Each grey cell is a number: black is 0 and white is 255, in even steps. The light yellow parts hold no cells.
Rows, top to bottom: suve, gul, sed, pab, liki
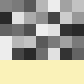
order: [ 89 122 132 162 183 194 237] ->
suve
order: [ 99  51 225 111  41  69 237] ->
liki
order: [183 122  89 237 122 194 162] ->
pab
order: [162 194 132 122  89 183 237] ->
suve

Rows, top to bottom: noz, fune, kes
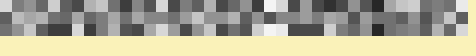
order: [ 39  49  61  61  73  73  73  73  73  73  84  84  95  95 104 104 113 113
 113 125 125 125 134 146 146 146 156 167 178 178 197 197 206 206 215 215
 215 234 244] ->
noz
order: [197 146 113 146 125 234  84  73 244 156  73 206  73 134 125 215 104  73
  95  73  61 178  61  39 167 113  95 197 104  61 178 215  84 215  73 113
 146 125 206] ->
kes

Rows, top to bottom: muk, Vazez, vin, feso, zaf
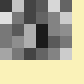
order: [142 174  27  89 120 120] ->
feso
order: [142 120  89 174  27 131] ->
vin
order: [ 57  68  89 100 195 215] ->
muk

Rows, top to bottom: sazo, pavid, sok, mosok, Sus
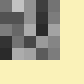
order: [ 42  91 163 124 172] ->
Sus
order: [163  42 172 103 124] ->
sok
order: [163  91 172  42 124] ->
Sus
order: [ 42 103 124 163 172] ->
sok
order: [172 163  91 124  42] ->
Sus
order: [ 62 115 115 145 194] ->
sazo

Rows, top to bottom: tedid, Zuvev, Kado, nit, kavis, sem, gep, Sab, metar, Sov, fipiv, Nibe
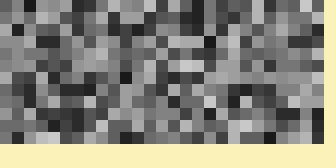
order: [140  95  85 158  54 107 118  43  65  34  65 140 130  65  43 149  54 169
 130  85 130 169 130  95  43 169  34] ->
Kado
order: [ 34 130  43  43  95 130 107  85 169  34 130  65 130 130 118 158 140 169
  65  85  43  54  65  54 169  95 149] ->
Sov
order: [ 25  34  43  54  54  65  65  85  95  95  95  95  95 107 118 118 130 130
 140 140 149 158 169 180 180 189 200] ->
tedid
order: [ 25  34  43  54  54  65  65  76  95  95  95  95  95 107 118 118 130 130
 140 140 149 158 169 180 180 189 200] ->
Nibe
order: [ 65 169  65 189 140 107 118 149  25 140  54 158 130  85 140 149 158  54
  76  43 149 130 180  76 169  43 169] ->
nit
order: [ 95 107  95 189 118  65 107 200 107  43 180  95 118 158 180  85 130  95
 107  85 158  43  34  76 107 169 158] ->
metar
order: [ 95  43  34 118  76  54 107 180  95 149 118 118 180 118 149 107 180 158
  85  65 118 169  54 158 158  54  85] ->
Zuvev

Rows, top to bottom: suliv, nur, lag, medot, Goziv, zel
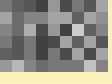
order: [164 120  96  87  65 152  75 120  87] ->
suliv
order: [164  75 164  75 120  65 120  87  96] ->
Goziv
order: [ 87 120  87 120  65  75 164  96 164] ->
medot

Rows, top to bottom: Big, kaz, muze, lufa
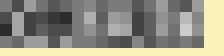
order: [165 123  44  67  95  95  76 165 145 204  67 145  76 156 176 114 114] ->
muze
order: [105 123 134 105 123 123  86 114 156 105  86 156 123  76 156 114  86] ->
Big
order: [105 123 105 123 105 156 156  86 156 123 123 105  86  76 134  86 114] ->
lufa

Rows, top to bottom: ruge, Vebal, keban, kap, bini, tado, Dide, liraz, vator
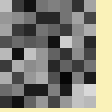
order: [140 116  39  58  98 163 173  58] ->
keban
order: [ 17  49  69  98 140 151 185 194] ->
bini

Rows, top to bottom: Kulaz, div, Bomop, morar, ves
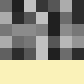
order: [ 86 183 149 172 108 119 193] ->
morar
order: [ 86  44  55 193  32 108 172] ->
Kulaz
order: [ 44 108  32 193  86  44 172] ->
div
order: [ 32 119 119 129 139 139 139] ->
Bomop
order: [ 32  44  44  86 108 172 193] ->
div

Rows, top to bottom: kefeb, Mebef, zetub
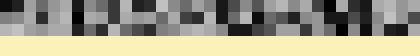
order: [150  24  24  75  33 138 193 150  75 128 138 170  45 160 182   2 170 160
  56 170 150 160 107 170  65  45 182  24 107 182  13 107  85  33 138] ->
Mebef
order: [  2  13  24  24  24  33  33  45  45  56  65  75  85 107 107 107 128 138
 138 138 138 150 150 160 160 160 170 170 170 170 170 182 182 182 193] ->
kefeb
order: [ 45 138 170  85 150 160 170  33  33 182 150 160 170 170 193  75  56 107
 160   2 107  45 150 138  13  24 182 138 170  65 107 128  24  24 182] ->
zetub
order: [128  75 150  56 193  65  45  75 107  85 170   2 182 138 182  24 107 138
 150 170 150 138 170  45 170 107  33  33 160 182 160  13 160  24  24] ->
Mebef

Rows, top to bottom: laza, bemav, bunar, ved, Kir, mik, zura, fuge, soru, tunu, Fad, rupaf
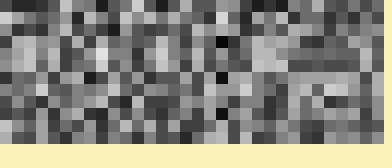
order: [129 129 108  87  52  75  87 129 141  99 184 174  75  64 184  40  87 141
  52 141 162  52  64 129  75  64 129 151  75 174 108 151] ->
rupaf
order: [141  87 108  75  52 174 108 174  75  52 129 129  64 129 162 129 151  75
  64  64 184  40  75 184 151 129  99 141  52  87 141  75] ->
soru

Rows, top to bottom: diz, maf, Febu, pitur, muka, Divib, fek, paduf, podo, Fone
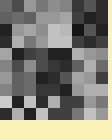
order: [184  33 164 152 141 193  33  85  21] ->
Febu
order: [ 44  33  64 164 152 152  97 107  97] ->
maf
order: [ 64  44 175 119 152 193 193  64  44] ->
pitur
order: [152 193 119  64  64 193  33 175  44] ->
Fone

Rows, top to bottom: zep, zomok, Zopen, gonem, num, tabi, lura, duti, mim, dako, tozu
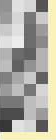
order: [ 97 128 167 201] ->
lura
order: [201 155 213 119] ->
zomok

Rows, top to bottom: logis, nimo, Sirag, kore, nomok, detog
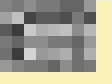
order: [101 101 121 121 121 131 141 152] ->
logis
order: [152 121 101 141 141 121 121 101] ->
kore
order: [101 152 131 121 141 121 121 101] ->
logis
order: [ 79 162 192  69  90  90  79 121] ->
nimo
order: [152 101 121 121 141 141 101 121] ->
kore

